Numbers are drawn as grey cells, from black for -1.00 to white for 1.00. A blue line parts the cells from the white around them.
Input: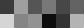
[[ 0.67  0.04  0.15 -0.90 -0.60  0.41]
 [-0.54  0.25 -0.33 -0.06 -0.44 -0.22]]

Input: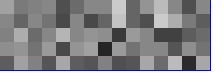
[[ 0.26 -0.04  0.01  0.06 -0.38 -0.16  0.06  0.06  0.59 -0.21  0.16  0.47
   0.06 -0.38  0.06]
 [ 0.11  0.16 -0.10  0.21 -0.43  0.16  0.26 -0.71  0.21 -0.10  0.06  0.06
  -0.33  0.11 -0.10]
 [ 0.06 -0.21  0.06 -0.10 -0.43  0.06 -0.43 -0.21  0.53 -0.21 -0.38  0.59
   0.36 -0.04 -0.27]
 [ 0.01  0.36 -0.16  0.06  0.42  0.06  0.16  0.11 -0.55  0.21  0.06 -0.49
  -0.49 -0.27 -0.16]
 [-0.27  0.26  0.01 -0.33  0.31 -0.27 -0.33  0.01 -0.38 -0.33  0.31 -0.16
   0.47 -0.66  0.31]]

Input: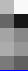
[[ 0.47  0.95]
 [ 0.35  0.18]
 [ 0.29  0.07]
 [-0.04 -0.25]
 [-0.20 -0.82]]

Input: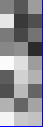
[[ 0.97  0.75  0.23]
 [ 0.92  0.58  0.52]
 [ 0.80 -0.55 -0.38]
 [ 0.40 -0.21  0.29]
 [ 0.06  0.12 -0.66]
 [ 0.01 -0.32  0.23]
 [-0.04 -0.44 -0.09]
 [-0.27  0.64  0.40]
 [-0.38  0.46 -0.21]]

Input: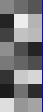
[[ 0.74  0.18  0.29]
 [ 0.12 -0.39 -0.72]
 [ 0.06 -0.16 -0.33]
 [-0.05 -0.21 -0.39]
 [-0.49  0.52  0.46]
 [-0.60  0.58  0.68]
 [-0.72  0.86  0.41]
 [-0.78 -0.11 -0.66]]

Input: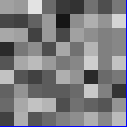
[[ 0.52 -0.33 -0.49 -0.28  0.37  0.16 -0.67 -0.17 -0.06]
 [ 0.32  0.26 -0.49  0.21 -0.44  0.26  0.11  0.00  0.06]
 [ 0.26  0.21  0.78 -0.17 -0.55 -0.61 -0.11 -0.39 -0.06]
 [-0.17  0.32  0.52  0.42 -0.39 -0.11 -0.23 -0.33  0.16]
 [-0.23  0.16 -0.23 -0.28 -0.28 -0.17  0.57  0.00 -0.61]
 [-0.33  0.32  0.47  0.21 -0.06  0.06  0.62  0.00  0.52]
 [-0.44 -0.49 -0.23  0.21 -0.83  0.11  0.37  0.16  0.67]
 [-0.49  0.37 -0.33 -0.17  0.00  0.11  0.37  0.06  0.47]
 [-0.67 -0.06  0.11 -0.39  0.32 -0.11  0.42  0.00  0.06]]

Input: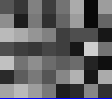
[[ 0.51 -0.10  0.11 -0.15 -0.27 -0.15 -0.72 -0.88]
 [ 0.46  0.34  0.17  0.01 -0.51 -0.39 -0.39 -0.82]
 [ 0.29  0.46  0.23 -0.05 -0.77 -0.67  0.06 -0.62]
 [ 0.11 -0.77 -0.05 -0.62 -0.21  0.23 -0.93 -0.21]
 [-0.33 -0.57  0.01 -0.51 -0.10  0.34 -0.93  0.23]
 [-0.39 -0.51 -0.57 -0.45 -0.51 -0.82  0.62 -0.10]
 [-0.67 -0.27 -0.05 -0.33  0.06  0.40 -0.82  0.34]]
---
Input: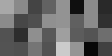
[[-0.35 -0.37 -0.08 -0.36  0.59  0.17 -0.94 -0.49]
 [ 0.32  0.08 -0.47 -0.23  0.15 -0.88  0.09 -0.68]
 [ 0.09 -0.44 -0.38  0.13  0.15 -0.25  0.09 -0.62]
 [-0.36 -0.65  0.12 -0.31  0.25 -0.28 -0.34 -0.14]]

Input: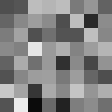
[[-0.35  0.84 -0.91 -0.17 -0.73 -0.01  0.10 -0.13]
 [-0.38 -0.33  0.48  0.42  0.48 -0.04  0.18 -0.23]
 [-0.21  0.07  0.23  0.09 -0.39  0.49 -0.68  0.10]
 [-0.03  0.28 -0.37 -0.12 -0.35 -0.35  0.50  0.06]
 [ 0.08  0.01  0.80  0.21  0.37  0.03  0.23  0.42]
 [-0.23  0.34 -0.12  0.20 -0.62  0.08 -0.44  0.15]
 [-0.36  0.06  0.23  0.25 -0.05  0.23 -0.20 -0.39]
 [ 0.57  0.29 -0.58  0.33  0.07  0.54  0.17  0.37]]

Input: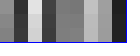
[[ 0.02 -0.55  0.65 -0.53 -0.01  0.00  0.46  0.22 -0.73]
 [ 0.13 -0.62  0.78 -0.48 -0.04 -0.07  0.51  0.25 -0.76]
 [ 0.06 -0.57  0.68 -0.51 -0.02 -0.03  0.47  0.23 -0.73]]

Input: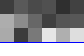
[[ 0.33 -0.53 -0.05  0.80  0.37  0.74]
 [-0.52 -0.30 -0.42 -0.37 -0.63 -0.49]
 [ 0.36  0.10 -0.19 -0.50 -0.33 -0.32]]

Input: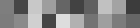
[[-0.03  0.08  0.63 -0.46  0.73  0.39 -0.10  0.25 -0.03 -0.20]
 [-0.01 -0.45  0.57  0.24 -0.21 -0.48 -0.25  0.51  0.28 -0.53]]

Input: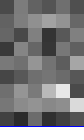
[[-0.49 -0.66 -0.15 -0.62 -0.50 -0.35]
 [-0.42 -0.03 -0.23 -0.34 -0.13 -0.38]
 [-0.23 -0.01  0.13  0.27  0.15 -0.19]
 [-0.20 -0.43  0.00 -0.59 -0.31  0.00]
 [-0.55  0.04 -0.20 -0.58 -0.06 -0.25]
 [-0.05 -0.12  0.17 -0.10 -0.27  0.30]
 [-0.45 -0.31 -0.13 -0.08 -0.16 -0.32]
 [-0.13  0.17 -0.04  0.45  0.82 -0.42]
 [-0.07  0.09  0.15  0.07  0.11  0.71]]

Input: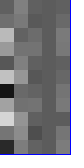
[[-0.68 -0.02 -0.23 -0.28 -0.03]
 [-0.25  0.00 -0.25 -0.28 -0.25]
 [-0.13 -0.05 -0.30 -0.28 -0.18]
 [ 0.46 -0.23 -0.15 -0.28 -0.04]
 [ 0.21 -0.10 -0.10 -0.28 -0.06]
 [-0.32  0.00 -0.25 -0.28 -0.25]
 [ 0.51  0.18 -0.32 -0.28 -0.19]
 [-0.84 -0.18 -0.22 -0.28 -0.09]
 [ 0.27 -0.11 -0.10 -0.28 -0.05]
 [ 0.67  0.16 -0.25 -0.28 -0.28]
 [-0.08  0.10 -0.39 -0.28 -0.08]]

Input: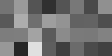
[[ 0.19 -0.70  0.76 -0.26 -0.51 -0.16 -0.41 -0.49]
 [-0.09  0.21 -0.34 -0.62 -0.34 -0.06 -0.43  0.13]
 [-0.30  0.36 -0.13  0.24  0.15 -0.23 -0.22 -0.39]
 [-0.02 -0.01  0.28 -0.29  0.09 -0.04 -0.05  0.02]]
